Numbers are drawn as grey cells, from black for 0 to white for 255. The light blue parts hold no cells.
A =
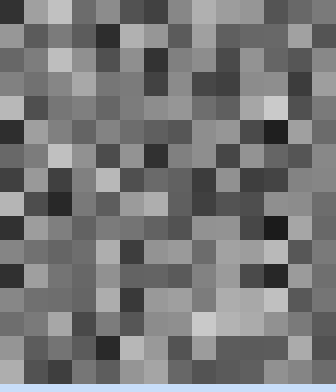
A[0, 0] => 50
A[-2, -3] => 92
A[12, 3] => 101
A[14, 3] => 91
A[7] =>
[64, 153, 64, 128, 184, 79, 106, 97, 60, 145, 62, 68, 131, 134]
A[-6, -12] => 101
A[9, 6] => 98
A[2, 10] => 147
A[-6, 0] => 133
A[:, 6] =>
[65, 150, 51, 66, 141, 95, 49, 106, 174, 98, 147, 100, 153, 140, 153, 165]
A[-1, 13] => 108
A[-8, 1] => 77
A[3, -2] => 60
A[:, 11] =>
[84, 104, 101, 142, 202, 31, 101, 68, 143, 27, 185, 39, 192, 145, 92, 145]
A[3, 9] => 64
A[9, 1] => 157
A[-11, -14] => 46
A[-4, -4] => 168
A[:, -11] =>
[108, 92, 144, 168, 127, 100, 145, 128, 121, 98, 110, 103, 101, 73, 91, 118]
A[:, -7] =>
[135, 91, 128, 139, 150, 86, 128, 97, 95, 82, 154, 90, 159, 143, 83, 103]
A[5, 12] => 160
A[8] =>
[181, 77, 40, 121, 93, 155, 174, 95, 64, 83, 78, 143, 140, 109]
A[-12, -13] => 79
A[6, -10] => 76
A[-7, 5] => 116
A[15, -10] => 93
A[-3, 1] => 122
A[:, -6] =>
[176, 160, 141, 71, 110, 142, 142, 60, 64, 146, 108, 130, 124, 201, 156, 83]
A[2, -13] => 125
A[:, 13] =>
[122, 84, 136, 158, 122, 107, 136, 134, 109, 104, 122, 111, 117, 90, 81, 108]
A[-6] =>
[133, 113, 101, 110, 174, 61, 147, 154, 108, 162, 157, 185, 87, 122]

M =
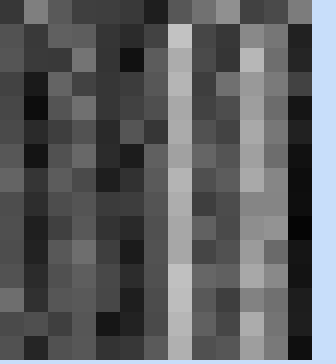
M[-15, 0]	55
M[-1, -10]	87
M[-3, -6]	189
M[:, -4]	[144, 55, 53, 112, 77, 67, 84, 92, 76, 74, 81, 96, 62, 70, 86]
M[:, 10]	[65, 137, 183, 153, 158, 169, 160, 169, 133, 142, 155, 168, 130, 172, 158]
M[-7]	[77, 45, 77, 84, 59, 61, 84, 173, 62, 76, 133, 133, 14]
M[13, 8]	96
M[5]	[74, 42, 62, 82, 41, 85, 54, 171, 81, 67, 169, 119, 33]
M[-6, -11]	64
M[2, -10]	116
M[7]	[100, 53, 92, 74, 30, 49, 90, 180, 79, 92, 169, 134, 13]
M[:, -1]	[124, 33, 37, 66, 21, 33, 17, 13, 14, 5, 21, 19, 29, 30, 15]
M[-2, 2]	63
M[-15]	[55, 127, 89, 63, 62, 57, 30, 87, 113, 144, 65, 74, 124]
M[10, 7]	167
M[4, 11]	108
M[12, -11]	86
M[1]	[82, 57, 96, 93, 53, 43, 66, 194, 70, 55, 137, 118, 33]
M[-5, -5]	69
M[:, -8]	[57, 43, 17, 60, 65, 85, 28, 49, 61, 41, 27, 44, 30, 34, 55]
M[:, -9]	[62, 53, 52, 54, 54, 41, 43, 30, 59, 51, 62, 72, 71, 22, 51]
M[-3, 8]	88
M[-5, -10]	110
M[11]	[82, 43, 80, 94, 72, 44, 80, 192, 102, 96, 168, 137, 19]
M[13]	[74, 79, 63, 86, 22, 34, 74, 182, 96, 70, 172, 116, 30]
